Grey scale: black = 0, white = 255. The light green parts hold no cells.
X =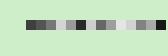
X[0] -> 63
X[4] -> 154
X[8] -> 158
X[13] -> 23

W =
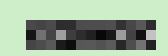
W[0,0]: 73
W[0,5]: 76
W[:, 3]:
[45, 159, 27]
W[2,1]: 77
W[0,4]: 46
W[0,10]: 71
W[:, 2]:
[75, 69, 89]
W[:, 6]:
[77, 33, 88]
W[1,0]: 22
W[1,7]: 8
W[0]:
[73, 68, 75, 45, 46, 76, 77, 77, 79, 50, 71, 88, 44]

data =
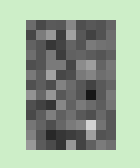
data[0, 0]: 108
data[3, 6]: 92
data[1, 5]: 87
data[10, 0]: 118
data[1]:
[70, 124, 152, 61, 161, 87, 66, 82, 109]
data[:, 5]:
[79, 87, 84, 100, 139, 121, 87, 85, 122, 89, 132, 69, 67]
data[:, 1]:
[73, 124, 85, 85, 85, 95, 93, 104, 66, 93, 99, 85, 91]
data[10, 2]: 78
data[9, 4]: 111
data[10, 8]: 87
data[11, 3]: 54
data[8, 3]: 135
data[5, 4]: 78
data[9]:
[73, 93, 127, 96, 111, 89, 79, 104, 86]
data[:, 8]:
[100, 109, 111, 96, 119, 116, 101, 120, 116, 86, 87, 88, 111]
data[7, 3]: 88
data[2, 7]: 114
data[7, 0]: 147
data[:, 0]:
[108, 70, 98, 110, 79, 121, 80, 147, 80, 73, 118, 129, 152]
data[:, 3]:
[88, 61, 68, 61, 122, 71, 130, 88, 135, 96, 102, 54, 53]
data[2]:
[98, 85, 55, 68, 100, 84, 122, 114, 111]
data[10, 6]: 209
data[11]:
[129, 85, 40, 54, 61, 69, 159, 83, 88]

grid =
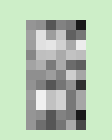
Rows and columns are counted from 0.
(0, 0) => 149
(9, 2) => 86
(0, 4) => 120
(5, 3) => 130
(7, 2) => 193
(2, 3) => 209
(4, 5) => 95
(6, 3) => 117
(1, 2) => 157
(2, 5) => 236
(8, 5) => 166
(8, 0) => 152
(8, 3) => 209
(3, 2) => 193
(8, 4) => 120
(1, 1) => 224
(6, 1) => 126

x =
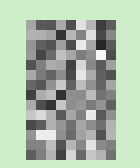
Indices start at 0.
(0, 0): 165
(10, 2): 176
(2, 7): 38
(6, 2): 146
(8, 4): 142
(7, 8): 129
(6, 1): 86
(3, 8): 76
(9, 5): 129
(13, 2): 178
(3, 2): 107
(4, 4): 66
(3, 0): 153
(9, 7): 89
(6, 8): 164
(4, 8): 159
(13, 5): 105
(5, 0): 168
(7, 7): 114
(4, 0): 83
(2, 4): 77
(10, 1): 93
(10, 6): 140
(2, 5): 233
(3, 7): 245
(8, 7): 148
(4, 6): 136
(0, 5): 226
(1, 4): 182
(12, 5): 135
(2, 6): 166
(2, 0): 148
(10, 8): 178
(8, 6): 123
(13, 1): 127

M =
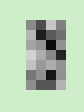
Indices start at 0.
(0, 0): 138
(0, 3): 128
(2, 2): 12
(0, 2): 199
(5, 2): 21
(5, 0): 118
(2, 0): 164
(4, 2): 172

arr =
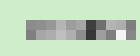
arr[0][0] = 140
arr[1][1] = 166
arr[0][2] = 152
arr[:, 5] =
[166, 141]
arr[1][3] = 190
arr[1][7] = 158

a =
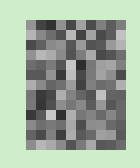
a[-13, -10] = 148
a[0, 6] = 76
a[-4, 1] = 89
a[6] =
[173, 137, 100, 112, 156, 65, 128, 108, 114, 175]
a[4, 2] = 123
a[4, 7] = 159
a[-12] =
[181, 136, 109, 80, 184, 67, 163, 74, 93, 193]
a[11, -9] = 74
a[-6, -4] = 83
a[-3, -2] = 107
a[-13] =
[148, 67, 50, 145, 72, 162, 76, 128, 92, 126]
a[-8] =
[89, 89, 147, 58, 190, 74, 122, 163, 142, 76]
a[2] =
[75, 96, 138, 145, 87, 155, 83, 89, 153, 179]
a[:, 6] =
[76, 163, 83, 170, 120, 122, 128, 83, 92, 131, 140, 106, 167]
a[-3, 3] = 110
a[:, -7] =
[145, 80, 145, 138, 86, 58, 112, 174, 142, 48, 110, 62, 138]
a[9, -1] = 105
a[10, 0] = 137
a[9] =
[58, 89, 199, 48, 175, 119, 131, 105, 134, 105]
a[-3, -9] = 111
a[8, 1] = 54
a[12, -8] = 169
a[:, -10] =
[148, 181, 75, 146, 110, 89, 173, 118, 120, 58, 137, 99, 141]
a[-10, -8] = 171
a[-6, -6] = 130
